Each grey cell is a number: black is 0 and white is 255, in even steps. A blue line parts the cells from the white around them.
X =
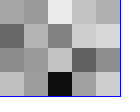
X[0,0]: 167
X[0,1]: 154
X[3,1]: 157
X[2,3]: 97
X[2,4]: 142
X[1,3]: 207

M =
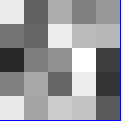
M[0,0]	235
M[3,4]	52
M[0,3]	129
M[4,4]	90
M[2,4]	62
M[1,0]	115
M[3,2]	101
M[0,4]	152
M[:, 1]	[98, 103, 126, 168, 163]

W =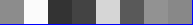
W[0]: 140
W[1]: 251
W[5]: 89

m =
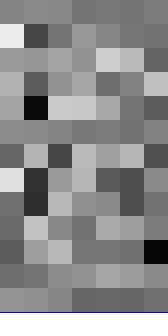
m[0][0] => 131
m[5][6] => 129
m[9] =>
[107, 194, 136, 114, 169, 158, 125]
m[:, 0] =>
[131, 235, 153, 178, 164, 139, 102, 224, 113, 107, 93, 111, 148]
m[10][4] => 118
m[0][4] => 120
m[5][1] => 137
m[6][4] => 160
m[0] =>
[131, 138, 135, 116, 120, 117, 124]
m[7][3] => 182
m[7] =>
[224, 50, 153, 182, 90, 79, 138]
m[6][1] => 179
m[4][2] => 201
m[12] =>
[148, 144, 133, 102, 105, 102, 112]
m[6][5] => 181
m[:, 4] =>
[120, 134, 205, 111, 167, 125, 160, 90, 138, 169, 118, 166, 105]
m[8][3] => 144
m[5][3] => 120
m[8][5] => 78
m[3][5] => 130
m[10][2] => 184
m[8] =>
[113, 46, 183, 144, 138, 78, 114]

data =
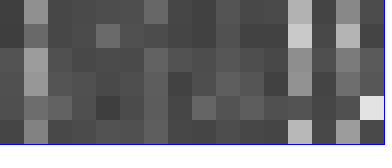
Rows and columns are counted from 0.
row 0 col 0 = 63
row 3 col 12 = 146
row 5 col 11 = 69
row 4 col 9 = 83
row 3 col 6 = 93
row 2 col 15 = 90
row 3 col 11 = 65
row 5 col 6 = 94
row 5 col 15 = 73
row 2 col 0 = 83
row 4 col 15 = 227
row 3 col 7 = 66
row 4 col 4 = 62
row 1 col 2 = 71
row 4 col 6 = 92
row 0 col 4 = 77
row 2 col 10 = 78
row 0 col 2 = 71
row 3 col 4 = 73
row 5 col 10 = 71
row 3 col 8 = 78
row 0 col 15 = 76
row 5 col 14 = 156
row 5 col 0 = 69
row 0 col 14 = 136
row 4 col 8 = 101
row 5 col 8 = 69

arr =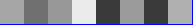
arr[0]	165
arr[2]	152
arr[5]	155
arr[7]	176

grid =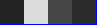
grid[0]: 35
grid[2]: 69
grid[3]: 43

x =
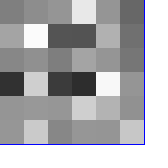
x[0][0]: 127
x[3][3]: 45
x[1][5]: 112
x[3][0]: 49
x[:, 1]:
[141, 251, 144, 207, 152, 202]
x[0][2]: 149
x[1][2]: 84
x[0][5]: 103

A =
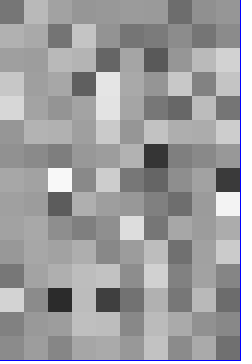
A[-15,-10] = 118
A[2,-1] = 210
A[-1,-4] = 194
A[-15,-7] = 150
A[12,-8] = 43
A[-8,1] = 162
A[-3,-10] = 211
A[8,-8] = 92
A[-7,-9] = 156
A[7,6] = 101
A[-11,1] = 163
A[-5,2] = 162
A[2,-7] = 180
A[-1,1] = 157
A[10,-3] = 112
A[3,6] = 149
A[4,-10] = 215
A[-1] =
[139, 157, 134, 166, 170, 152, 194, 139, 170, 112]
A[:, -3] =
[109, 140, 150, 200, 103, 174, 127, 142, 110, 167, 112, 129, 119, 170, 139]
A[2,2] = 185
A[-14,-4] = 123
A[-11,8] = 188
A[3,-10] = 199
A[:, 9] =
[150, 139, 210, 196, 117, 205, 152, 58, 243, 172, 203, 133, 108, 136, 112]
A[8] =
[160, 156, 92, 175, 158, 152, 128, 110, 155, 243]
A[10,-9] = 167
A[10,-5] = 156
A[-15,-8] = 162
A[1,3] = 196
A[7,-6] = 205
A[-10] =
[150, 179, 177, 159, 202, 150, 194, 174, 172, 205]
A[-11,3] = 163
